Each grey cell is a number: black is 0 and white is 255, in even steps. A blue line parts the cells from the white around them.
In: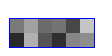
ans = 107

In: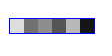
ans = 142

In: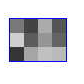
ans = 172

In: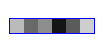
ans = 141

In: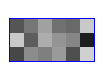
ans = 161

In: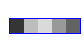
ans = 218

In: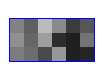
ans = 187

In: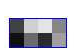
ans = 228
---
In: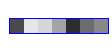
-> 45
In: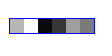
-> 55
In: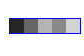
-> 179
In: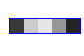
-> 230
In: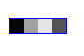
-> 162
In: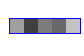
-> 124
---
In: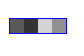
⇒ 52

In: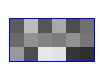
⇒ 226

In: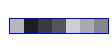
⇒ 207

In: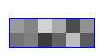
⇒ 99

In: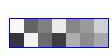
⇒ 174

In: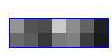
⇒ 128

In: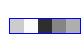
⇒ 46

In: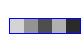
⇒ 78

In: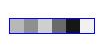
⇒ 106

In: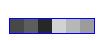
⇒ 210
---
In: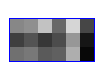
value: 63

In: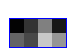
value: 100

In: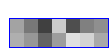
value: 175

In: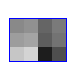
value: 157

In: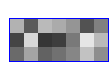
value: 69

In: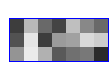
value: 82

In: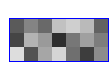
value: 69

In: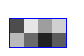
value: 186
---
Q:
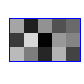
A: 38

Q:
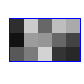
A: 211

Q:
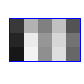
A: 143

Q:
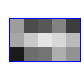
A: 116

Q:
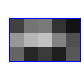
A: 59

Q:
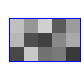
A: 114
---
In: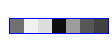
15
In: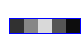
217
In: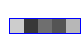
111
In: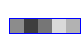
118
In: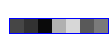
176
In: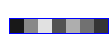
82
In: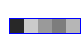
154
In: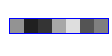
167
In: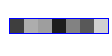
29
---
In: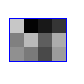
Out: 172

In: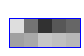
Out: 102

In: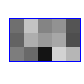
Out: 78

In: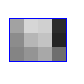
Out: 36

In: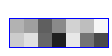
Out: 246

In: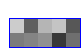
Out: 87
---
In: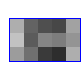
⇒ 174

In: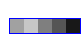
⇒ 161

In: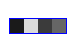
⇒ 26

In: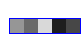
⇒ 150

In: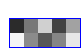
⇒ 43

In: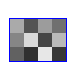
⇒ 170

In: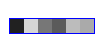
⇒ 33
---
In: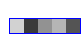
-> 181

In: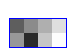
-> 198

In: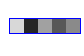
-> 88

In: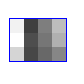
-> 104

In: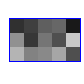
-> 166

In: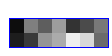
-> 216
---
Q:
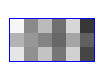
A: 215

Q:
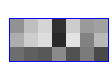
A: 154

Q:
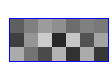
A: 128

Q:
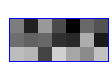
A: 104

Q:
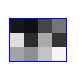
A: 69

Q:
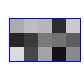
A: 44

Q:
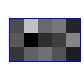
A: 119

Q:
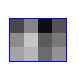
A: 15

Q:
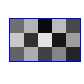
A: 187
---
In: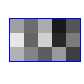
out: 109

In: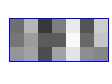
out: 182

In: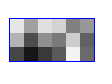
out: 160

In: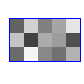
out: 209

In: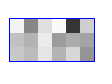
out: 135

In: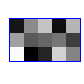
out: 139

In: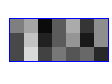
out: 165

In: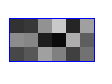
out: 56
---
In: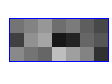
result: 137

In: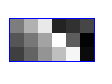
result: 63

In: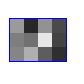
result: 133

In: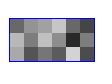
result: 169

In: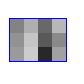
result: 154

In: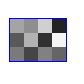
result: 122

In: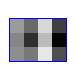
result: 142
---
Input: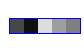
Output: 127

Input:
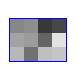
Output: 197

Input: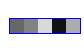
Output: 172

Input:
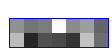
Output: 109

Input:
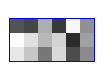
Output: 139

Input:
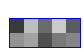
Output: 133

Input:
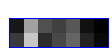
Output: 9
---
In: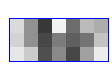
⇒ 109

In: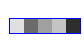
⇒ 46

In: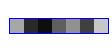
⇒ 145

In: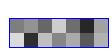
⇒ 110

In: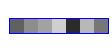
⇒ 43

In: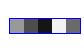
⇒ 106
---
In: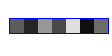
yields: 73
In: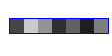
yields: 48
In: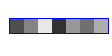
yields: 50
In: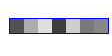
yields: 61
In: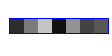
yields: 17
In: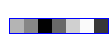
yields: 104
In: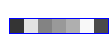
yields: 153
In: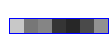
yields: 53
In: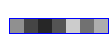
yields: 84
